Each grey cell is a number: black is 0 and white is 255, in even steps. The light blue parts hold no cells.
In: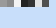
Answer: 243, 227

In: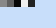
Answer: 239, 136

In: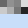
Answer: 218, 202

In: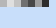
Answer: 223, 195

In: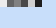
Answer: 236, 207

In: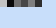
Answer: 194, 127
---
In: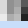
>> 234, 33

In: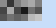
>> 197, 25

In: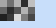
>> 217, 32

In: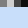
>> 207, 14

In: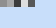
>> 222, 60

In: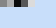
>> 219, 11

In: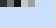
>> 200, 23
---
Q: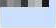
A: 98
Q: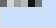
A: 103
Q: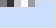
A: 125
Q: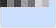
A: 45
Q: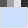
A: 88
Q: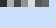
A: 45
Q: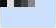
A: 13
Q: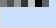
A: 123
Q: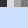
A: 49
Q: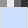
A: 149
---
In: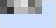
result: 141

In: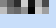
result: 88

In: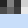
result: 129

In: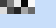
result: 133

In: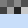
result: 94

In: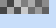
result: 69

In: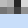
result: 175
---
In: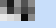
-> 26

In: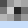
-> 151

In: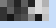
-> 80

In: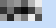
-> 137

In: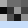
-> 108

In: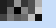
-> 42

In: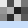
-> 77

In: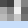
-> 63

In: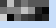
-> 193

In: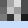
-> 166
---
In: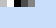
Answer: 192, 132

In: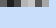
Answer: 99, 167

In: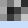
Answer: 156, 197

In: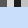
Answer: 88, 193

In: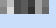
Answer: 148, 103

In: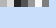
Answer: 181, 126

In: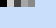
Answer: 1, 137
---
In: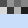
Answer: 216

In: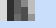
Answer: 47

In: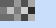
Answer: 109

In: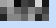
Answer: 105

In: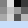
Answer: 169

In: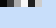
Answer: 173

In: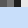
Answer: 88
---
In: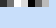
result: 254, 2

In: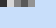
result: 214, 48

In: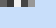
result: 240, 56

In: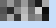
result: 209, 11

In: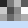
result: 252, 37

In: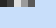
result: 223, 38

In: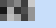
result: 202, 23

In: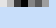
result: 228, 3

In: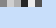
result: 235, 37
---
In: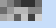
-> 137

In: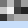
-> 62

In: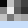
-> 92

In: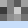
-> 204

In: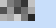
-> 111

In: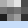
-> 114

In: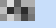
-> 44

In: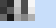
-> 79

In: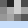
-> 206
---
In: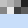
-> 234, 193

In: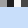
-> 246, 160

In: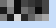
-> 211, 166

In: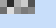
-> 219, 203

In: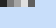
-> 223, 165

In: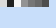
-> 247, 219

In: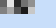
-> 228, 199

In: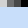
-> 210, 111

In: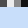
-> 236, 137

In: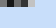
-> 194, 121
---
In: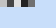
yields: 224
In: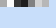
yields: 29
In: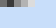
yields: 140
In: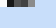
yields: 82
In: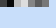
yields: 221
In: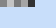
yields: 121
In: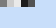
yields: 233
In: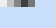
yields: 134
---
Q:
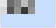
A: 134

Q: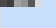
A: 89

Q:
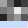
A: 119

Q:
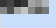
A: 164

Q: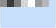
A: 253

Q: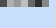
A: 103

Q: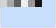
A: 152

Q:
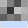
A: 141
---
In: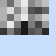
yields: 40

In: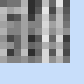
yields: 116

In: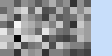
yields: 65

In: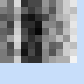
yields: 243

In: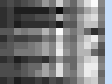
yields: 120
